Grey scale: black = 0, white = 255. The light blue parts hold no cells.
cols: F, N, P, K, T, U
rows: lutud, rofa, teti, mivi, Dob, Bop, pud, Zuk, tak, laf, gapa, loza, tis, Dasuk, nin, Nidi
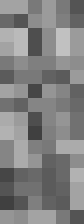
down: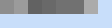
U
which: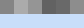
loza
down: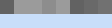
U
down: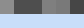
P
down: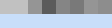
T
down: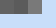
T
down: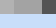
U

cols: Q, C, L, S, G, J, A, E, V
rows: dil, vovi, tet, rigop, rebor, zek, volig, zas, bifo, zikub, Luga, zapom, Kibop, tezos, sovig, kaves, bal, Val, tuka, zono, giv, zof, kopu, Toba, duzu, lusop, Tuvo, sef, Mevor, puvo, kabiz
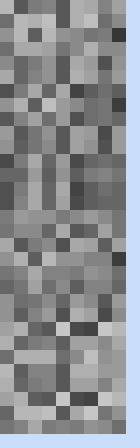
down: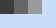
V
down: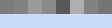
C

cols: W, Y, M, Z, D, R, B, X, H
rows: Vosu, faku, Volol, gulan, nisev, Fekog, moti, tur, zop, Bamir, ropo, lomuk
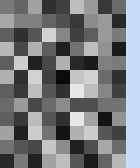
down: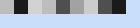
B
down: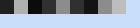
D
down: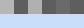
W
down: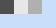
R
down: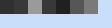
Y

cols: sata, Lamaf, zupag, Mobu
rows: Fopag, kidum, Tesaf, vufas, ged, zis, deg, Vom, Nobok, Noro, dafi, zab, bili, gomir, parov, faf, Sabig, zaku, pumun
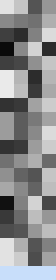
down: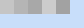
Mobu
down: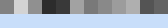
zupag
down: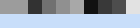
sata
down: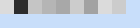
Mobu
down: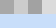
Mobu
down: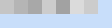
Mobu

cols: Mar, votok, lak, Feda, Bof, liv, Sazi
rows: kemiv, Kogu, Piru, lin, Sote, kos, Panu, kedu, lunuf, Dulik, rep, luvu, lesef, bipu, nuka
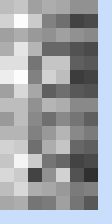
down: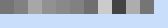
lak
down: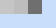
Bof

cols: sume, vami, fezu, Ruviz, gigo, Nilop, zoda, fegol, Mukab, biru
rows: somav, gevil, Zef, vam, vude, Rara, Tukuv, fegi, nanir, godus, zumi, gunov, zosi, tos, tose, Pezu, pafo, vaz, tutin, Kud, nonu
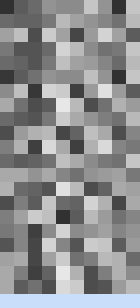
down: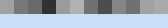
Mukab
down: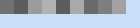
vami
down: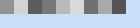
Ruviz
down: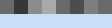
sume
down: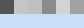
Ruviz
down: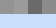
biru

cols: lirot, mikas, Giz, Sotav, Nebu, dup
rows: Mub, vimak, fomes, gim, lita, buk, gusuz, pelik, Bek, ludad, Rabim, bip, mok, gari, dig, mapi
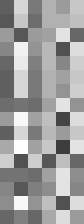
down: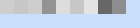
dup
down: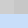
dup
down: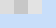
dup
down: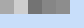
lirot
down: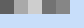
lirot
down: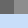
dup
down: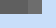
lirot

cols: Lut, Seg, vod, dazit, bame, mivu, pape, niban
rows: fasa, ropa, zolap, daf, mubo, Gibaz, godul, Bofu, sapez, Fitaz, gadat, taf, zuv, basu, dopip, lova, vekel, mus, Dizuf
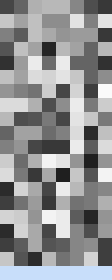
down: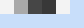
dazit
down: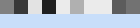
bame
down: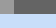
pape

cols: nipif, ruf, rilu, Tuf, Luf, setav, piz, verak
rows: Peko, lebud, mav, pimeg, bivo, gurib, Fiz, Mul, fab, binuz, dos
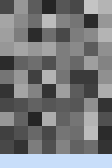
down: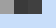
piz
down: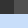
verak
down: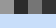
nipif
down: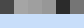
nipif
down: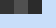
verak
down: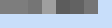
Luf

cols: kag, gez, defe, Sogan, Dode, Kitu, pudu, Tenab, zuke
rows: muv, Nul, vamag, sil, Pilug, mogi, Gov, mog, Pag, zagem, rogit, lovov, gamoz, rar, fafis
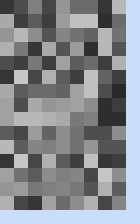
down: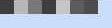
gez
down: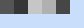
Tenab
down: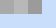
defe
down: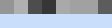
kag

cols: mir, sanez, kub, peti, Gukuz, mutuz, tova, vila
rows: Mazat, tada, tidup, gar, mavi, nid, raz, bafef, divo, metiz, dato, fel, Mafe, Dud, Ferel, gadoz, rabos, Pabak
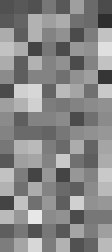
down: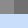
tova
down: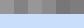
peti
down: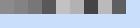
mir
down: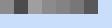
mir

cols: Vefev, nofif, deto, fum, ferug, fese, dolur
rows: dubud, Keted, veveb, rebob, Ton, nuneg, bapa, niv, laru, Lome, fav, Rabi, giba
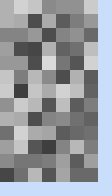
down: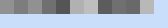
fese
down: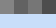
ferug
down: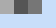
deto

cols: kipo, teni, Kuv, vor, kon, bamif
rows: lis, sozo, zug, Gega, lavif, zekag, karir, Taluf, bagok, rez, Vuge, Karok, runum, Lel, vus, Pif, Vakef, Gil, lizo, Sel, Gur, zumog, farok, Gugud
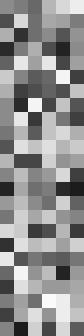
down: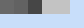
vor
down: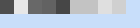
vor
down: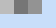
Kuv
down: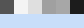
teni
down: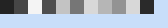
kon
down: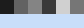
bamif
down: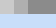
kipo

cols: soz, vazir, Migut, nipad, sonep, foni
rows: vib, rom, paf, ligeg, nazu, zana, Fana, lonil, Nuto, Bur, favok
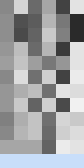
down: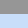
soz
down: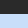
foni
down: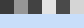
sonep
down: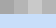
nipad
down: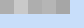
vazir
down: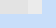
foni

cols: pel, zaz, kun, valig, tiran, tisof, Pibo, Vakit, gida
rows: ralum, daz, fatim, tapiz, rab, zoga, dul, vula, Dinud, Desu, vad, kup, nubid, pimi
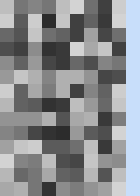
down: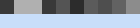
tiran
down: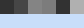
valig
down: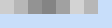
pel
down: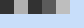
valig
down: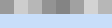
pel

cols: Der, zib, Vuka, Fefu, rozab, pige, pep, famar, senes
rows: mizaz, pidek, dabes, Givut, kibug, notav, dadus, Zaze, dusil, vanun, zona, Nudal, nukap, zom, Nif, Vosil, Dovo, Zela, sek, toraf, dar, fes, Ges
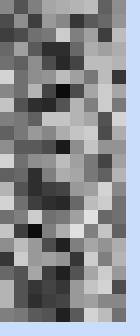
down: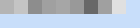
pige
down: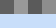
Vuka
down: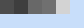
Der
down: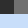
Fefu

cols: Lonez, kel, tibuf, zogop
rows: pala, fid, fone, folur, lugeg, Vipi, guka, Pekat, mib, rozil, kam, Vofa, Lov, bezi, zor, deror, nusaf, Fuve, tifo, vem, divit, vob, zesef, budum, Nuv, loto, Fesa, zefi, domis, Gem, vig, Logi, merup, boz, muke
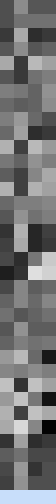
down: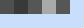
Lonez
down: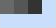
Lonez
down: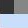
kel

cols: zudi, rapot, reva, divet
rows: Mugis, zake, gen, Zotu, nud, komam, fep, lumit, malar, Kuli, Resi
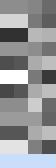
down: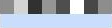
zudi
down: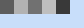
divet
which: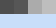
nud
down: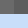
divet
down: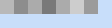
reva
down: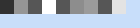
rapot

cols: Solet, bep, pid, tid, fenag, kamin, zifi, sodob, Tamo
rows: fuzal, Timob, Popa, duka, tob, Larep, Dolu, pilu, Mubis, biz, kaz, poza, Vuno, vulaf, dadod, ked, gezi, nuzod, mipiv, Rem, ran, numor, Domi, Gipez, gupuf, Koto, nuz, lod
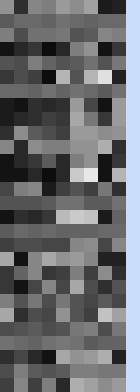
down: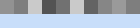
kamin
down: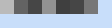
fenag
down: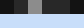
bep
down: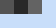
pid
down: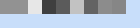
zifi
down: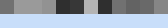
Tamo

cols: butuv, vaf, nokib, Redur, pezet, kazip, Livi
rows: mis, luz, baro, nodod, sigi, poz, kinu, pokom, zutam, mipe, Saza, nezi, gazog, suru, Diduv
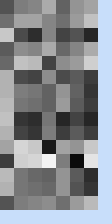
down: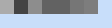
Redur
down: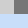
vaf
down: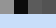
kazip
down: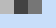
nokib
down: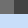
pezet
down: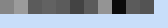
kazip
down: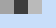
butuv

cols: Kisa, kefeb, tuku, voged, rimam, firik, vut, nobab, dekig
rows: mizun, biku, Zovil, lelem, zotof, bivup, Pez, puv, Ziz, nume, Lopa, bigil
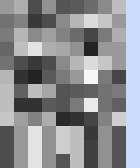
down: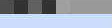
kefeb
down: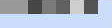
dekig
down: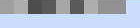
voged
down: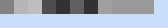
kefeb
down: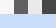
vut
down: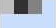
tuku

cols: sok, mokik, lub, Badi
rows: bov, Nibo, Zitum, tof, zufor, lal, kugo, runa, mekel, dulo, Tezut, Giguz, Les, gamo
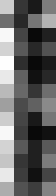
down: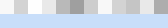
sok
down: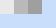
sok
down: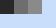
Badi
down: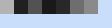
Badi

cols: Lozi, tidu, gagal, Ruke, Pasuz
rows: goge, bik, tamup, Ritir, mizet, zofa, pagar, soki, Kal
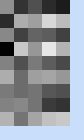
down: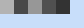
Pasuz
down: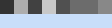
tidu
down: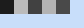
Pasuz

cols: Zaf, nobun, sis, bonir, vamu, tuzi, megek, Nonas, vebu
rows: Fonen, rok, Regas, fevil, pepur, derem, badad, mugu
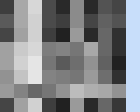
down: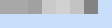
nobun
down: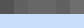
Nonas
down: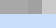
nobun
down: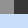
vebu
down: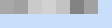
nobun
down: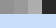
megek
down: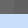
Nonas

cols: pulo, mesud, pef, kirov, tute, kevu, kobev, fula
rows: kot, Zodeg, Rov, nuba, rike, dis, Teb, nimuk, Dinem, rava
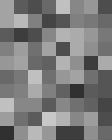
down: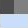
pef
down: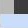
mesud
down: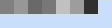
pulo
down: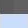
kobev
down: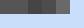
fula
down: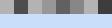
tute

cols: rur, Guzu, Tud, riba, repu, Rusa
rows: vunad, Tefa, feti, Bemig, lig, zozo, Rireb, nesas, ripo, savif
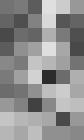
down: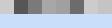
repu
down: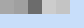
repu
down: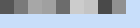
repu
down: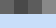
rur
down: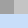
Tud
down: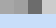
repu
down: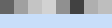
Tud

